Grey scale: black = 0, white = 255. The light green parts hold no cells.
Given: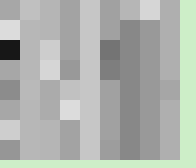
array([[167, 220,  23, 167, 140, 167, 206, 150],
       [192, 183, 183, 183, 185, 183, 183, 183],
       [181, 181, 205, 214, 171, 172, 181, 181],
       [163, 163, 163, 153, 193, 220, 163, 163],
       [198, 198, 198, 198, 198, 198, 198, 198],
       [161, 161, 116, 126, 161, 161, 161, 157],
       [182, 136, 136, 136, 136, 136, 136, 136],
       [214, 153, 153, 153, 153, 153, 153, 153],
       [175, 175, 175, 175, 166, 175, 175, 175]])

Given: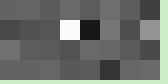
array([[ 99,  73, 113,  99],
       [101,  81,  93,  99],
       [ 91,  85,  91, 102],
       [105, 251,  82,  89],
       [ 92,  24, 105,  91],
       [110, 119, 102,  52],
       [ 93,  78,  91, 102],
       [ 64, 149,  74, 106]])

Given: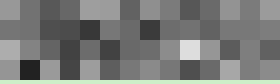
array([[152, 117, 173, 149],
       [114, 114, 131,  34],
       [ 88,  79, 100, 154],
       [103,  76,  66,  69],
       [158,  56, 108, 157],
       [156, 119,  66,  94],
       [ 98, 106, 105, 120],
       [143,  59, 109, 138],
       [123, 109, 140, 119],
       [ 87, 114, 221,  79],
       [106,  98, 150, 106],
       [147, 120,  92, 167],
       [123, 120, 126, 125],
       [155, 125,  97, 139]])

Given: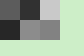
array([[ 92,  39],
       [ 49, 140],
       [201, 130]])

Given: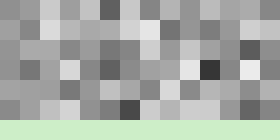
array([[144, 160, 148, 146, 163, 138],
       [155, 135, 170, 119, 160, 160],
       [202, 218, 170, 162, 158, 192],
       [158, 183, 136, 215, 121, 211],
       [194, 169, 155, 135, 151, 145],
       [ 96, 173, 120,  97, 192, 125],
       [200, 210, 133, 139, 167,  73],
       [133, 229, 206, 161, 134, 204],
       [180, 116, 153, 167, 216, 181],
       [148, 149, 197, 229, 138, 205],
       [187, 125, 161,  54, 182, 204],
       [165, 152, 143, 135, 171, 152],
       [171, 207,  92, 235, 141, 101],
       [135, 194, 142, 128, 178, 133]])

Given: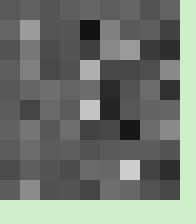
array([[ 89, 100,  84,  94,  88,  92,  97,  91,  76,  93],
       [ 97, 154, 120, 128, 100,  69, 117, 107,  94, 139],
       [ 85,  85,  76,  73, 111, 105,  88,  92,  83,  81],
       [ 95,  86,  84,  81, 100,  91, 109,  95,  77,  84],
       [101,  19,  63, 176, 108, 196,  67,  83, 105,  70],
       [ 94, 128, 136,  72,  42,  37,  72,  89, 104, 111],
       [101,  89, 154,  72,  83,  87,  23,  93, 205, 104],
       [ 82,  94,  59,  78, 107,  99, 108,  93,  67,  82],
       [ 98,  65,  46, 137,  49, 102, 137,  84,  46,  71]])

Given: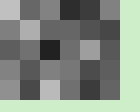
array([[192, 127,  94, 130, 144],
       [103, 174, 113,  88,  73],
       [130, 101,  33, 128, 186],
       [ 45, 102, 110, 119, 112],
       [ 60,  82, 158,  76,  60],
       [129,  71,  88,  94, 100]])

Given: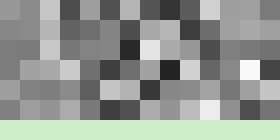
array([[151, 135, 124, 124, 158, 128],
       [139, 138, 123, 162, 129, 157],
       [198, 181, 199, 168, 127, 148],
       [ 77,  99, 119, 202, 139, 171],
       [158, 111, 131, 113,  94, 121],
       [ 81, 132, 133,  64, 196,  64],
       [180,  78,  40, 111, 179,  81],
       [ 85, 169, 228, 162,  57, 172],
       [ 52, 182, 170,  36, 135, 148],
       [ 92,  62, 151, 209, 138, 187],
       [208, 109,  78, 102, 163, 236],
       [158, 159, 128, 136, 119, 144],
       [159, 169, 121, 249, 160,  79],
       [122, 159, 114,  69, 197, 116]])

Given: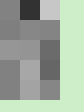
array([[130, 127, 150, 129, 129],
       [ 50, 135, 148, 167, 163],
       [199, 132, 107, 102, 134]])
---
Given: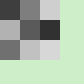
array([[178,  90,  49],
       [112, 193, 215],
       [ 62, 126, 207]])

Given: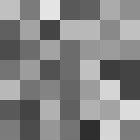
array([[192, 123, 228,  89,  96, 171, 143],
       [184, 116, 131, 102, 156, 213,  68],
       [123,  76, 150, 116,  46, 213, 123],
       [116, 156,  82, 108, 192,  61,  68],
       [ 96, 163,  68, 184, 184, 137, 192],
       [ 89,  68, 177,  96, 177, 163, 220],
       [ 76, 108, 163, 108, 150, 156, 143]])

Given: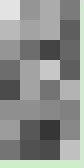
array([[227, 149, 171, 123],
       [185, 163, 171,  94],
       [156,  87,  54, 136],
       [149, 109,  68, 102],
       [143, 143, 136, 129],
       [116,  81,  75, 192],
       [109, 163, 199,  94],
       [ 75, 163, 116, 179]])

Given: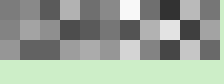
array([[150,  98,  98, 157, 171, 150, 212, 131,  70, 198, 105],
       [131, 163, 143,  77,  90, 118,  83, 178, 227,  63, 163],
       [124, 137,  90, 178, 111, 137, 248, 111,  50, 186, 118]])

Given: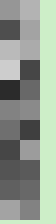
array([[205,  70],
       [186, 171],
       [163, 130],
       [150, 179],
       [130, 138],
       [111,  63],
       [ 96, 104],
       [ 84,  90],
       [ 78, 163],
       [ 70, 156],
       [ 43, 104]])

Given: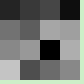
array([[196,  78, 107, 136],
       [136, 152,   0, 174],
       [114,  93, 166, 159],
       [ 36,  57,  70,  14]])

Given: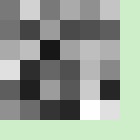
array([[224,  45, 102,  80, 183, 136],
       [170, 190,  23, 162, 190, 176],
       [144, 108,  52,  38, 254, 224],
       [121, 210, 121, 170, 144, 196],
       [114,  67, 156,  74,  80,  94],
       [ 94,  31, 156,  88, 203,  38]])
